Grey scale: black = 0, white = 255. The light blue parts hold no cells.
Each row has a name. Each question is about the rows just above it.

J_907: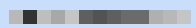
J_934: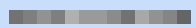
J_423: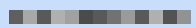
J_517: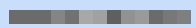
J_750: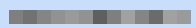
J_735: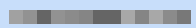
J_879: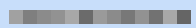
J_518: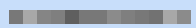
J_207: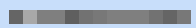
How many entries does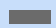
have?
3
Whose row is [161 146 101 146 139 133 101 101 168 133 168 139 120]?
J_735
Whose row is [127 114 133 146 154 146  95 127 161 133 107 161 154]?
J_750
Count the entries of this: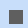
1
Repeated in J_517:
[107]
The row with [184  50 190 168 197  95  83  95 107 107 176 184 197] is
J_907
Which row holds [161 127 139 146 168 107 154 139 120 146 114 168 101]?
J_879

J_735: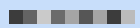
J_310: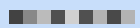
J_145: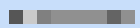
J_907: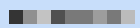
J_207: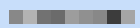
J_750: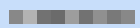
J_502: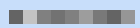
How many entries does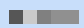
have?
5
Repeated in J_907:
[121]
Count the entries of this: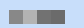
4
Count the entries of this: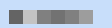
6
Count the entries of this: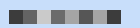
8
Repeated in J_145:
[144]
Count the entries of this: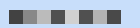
8

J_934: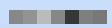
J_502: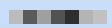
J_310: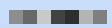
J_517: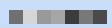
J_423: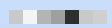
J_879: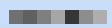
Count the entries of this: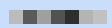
7
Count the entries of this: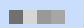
4

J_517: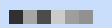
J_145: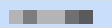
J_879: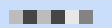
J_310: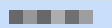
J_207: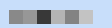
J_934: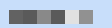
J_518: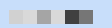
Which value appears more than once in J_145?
[180]
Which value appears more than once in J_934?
[90]
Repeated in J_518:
[217]
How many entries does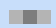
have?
3
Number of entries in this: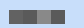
4

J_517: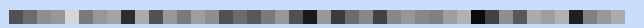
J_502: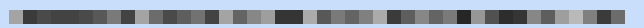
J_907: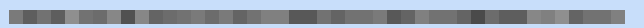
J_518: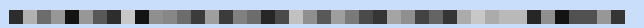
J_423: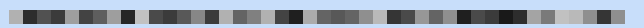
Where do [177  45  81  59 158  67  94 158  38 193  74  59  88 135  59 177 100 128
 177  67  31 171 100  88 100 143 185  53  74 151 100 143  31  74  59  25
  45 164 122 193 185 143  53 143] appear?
J_423
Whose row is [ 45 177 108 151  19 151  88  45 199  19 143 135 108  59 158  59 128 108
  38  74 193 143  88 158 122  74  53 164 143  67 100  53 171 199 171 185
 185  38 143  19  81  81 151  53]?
J_518

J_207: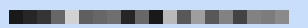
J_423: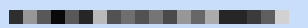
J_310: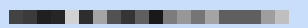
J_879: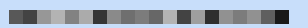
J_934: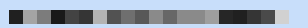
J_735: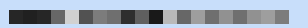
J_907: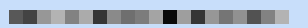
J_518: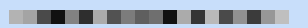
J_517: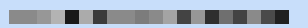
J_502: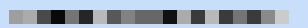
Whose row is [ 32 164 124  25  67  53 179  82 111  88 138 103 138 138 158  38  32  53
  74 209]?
J_934
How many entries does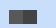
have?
2
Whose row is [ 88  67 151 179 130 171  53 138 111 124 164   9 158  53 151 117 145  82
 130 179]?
J_907

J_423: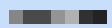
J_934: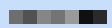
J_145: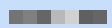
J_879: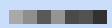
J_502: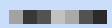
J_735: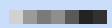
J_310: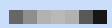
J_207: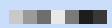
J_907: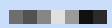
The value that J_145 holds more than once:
[102]
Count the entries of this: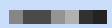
7
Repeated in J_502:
[82]

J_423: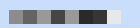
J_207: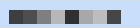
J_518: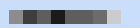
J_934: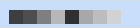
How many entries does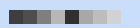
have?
8
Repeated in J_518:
[94]
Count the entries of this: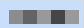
5

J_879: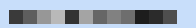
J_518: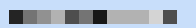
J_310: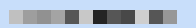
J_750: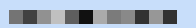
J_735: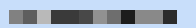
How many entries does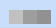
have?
3
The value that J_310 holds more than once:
[86]
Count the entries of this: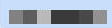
7

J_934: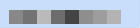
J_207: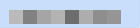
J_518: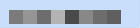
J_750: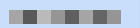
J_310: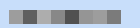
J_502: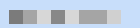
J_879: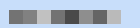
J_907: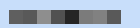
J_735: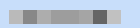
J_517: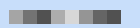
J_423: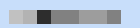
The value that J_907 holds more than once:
[89]
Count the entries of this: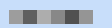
6
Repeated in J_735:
[157]
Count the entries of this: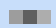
3
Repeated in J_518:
[109]

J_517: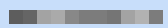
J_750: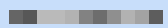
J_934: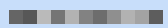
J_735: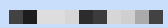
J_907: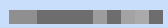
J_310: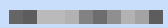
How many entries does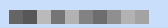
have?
10
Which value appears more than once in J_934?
[178]
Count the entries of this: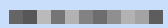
11
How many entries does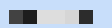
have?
6
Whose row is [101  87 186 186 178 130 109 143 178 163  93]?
J_750
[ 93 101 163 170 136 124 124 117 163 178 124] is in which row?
J_517
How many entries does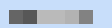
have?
6

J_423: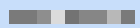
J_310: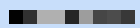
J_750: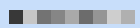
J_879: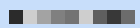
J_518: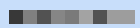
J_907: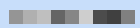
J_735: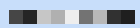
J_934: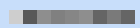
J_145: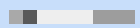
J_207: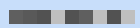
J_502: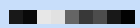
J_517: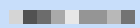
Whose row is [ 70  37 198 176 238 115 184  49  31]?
J_735
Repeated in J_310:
[176]
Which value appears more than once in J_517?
[149]
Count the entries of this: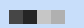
4
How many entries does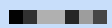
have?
7
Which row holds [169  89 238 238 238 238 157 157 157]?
J_145
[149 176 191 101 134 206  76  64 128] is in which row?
J_907

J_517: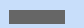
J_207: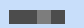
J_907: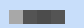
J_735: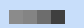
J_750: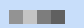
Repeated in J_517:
[102]
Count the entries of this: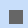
1
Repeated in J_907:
[84]
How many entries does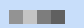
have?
4
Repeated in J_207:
[76]
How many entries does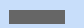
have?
4

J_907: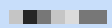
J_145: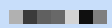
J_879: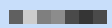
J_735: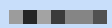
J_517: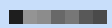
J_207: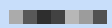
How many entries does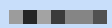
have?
7
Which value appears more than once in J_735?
[133]

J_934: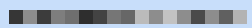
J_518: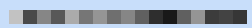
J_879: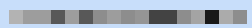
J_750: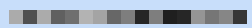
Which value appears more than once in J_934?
[141]
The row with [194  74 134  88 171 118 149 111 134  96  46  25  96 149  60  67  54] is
J_518
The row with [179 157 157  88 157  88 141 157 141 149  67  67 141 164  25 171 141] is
J_879
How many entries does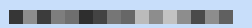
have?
16
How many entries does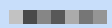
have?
7
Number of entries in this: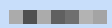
7

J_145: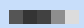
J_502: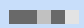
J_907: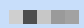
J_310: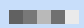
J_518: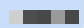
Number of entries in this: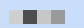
4
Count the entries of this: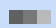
3
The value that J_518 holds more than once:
[72]
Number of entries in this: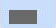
2
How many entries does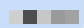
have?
5
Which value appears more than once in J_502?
[105]

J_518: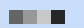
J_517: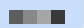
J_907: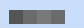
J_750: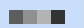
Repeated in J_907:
[107]
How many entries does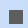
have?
1
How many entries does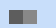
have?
2

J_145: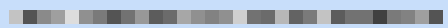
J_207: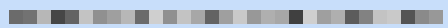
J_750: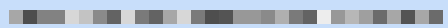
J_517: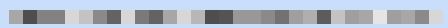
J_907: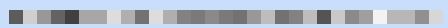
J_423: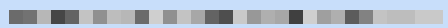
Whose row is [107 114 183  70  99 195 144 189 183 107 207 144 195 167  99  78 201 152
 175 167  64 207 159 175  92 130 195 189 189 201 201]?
J_423

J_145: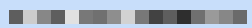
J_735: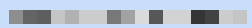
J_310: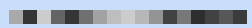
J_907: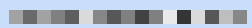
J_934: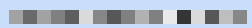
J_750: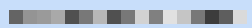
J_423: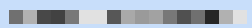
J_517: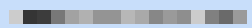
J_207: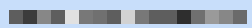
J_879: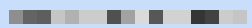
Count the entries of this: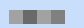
4
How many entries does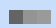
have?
3
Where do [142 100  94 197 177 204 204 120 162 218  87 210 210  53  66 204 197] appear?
J_735
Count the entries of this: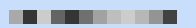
12

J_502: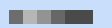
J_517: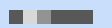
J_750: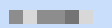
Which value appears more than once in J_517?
[88]
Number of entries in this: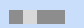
4
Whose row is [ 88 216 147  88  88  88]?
J_517
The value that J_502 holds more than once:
[74]
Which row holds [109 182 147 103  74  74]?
J_502
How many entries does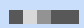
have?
5

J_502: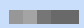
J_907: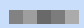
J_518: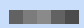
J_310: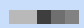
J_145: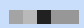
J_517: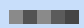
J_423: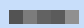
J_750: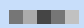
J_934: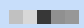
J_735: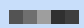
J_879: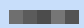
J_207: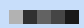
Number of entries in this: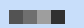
4
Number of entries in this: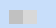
2

